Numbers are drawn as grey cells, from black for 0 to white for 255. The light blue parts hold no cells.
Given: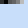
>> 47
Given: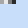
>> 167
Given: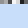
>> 146
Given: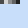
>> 74
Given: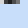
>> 214
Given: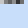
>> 198
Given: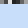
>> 140
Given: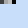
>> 63
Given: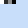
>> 254
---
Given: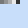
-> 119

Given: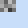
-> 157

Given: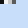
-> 17

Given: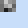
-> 122

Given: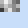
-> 183

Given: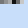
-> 118

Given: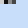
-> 206

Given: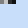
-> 127

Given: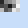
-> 40
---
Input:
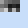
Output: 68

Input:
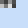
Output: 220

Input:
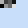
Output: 107

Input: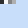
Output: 132

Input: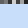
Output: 50

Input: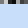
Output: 37

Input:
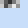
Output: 161

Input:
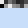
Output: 234

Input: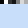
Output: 52

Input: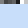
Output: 82
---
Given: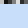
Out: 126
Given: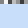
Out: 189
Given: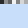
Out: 241
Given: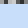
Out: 203
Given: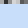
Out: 213
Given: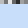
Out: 102
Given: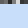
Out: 124
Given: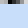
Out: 46
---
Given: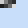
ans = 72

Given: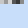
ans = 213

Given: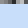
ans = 98

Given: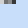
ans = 140

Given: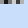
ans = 119

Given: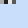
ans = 231

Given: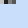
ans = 129
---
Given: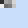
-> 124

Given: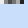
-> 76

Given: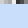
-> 166

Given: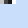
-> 26

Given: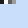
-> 96

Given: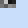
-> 144

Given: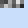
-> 156

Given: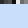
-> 82

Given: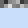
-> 222

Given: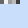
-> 157
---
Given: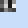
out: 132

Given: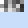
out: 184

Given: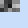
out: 152

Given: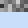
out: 92

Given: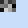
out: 208

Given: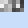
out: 69

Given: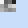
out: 153

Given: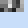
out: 27
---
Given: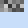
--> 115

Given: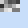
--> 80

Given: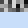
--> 143

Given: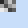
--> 120

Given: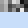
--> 191

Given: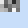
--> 160

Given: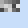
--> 125

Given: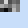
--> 79
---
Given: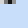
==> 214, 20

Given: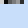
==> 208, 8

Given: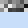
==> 238, 19

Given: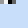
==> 247, 3

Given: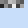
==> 236, 36

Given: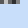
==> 196, 47

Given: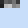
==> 199, 31

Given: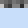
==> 198, 46
